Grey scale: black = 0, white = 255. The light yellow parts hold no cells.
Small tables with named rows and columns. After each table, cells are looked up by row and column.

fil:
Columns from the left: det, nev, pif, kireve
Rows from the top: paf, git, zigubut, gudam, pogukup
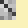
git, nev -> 50
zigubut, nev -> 216
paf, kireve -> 182
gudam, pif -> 142
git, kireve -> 192
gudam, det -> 188
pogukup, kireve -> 214
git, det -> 214
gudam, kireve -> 67
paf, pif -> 163
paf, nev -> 202
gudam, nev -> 190
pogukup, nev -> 180
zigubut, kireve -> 180
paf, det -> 54
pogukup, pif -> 148
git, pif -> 194
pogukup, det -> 134
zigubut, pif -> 64
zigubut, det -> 188
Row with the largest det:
git

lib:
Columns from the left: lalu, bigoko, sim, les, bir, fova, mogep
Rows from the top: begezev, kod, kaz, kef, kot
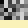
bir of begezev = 85
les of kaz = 38
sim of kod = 74
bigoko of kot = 28
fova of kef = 209
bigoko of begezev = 212
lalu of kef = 78
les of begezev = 202
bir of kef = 178
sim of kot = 23
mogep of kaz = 174

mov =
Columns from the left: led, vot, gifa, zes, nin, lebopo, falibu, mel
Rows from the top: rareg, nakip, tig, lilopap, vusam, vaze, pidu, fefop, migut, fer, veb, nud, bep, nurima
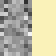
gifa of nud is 144
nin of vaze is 175
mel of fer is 140
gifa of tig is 152
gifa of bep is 142
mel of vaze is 165
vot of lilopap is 207
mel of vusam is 131
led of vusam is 77
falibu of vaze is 122
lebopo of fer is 149

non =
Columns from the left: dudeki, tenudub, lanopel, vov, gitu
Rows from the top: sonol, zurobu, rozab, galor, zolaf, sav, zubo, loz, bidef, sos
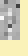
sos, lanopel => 222
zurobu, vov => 170
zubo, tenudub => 168
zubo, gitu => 179
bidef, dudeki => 173
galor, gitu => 178
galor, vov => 170
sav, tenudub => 163
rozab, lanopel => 209
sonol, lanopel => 167
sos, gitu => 172
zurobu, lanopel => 170
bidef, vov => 176
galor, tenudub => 191
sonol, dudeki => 189
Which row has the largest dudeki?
zolaf

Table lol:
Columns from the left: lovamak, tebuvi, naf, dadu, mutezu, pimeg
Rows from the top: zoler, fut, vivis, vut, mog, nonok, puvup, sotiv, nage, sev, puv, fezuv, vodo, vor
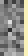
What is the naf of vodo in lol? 168
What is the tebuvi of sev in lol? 128
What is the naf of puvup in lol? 164
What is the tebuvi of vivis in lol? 114
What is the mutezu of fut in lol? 110
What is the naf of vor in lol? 161
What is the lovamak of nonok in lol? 126
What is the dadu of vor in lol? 187
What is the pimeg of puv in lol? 170
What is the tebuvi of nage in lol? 77
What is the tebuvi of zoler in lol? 54
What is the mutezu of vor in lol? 159
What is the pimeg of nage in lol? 123
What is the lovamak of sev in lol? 128
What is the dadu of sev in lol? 181
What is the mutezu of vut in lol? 106
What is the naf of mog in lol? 119
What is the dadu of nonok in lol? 106
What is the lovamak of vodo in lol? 146
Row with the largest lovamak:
zoler

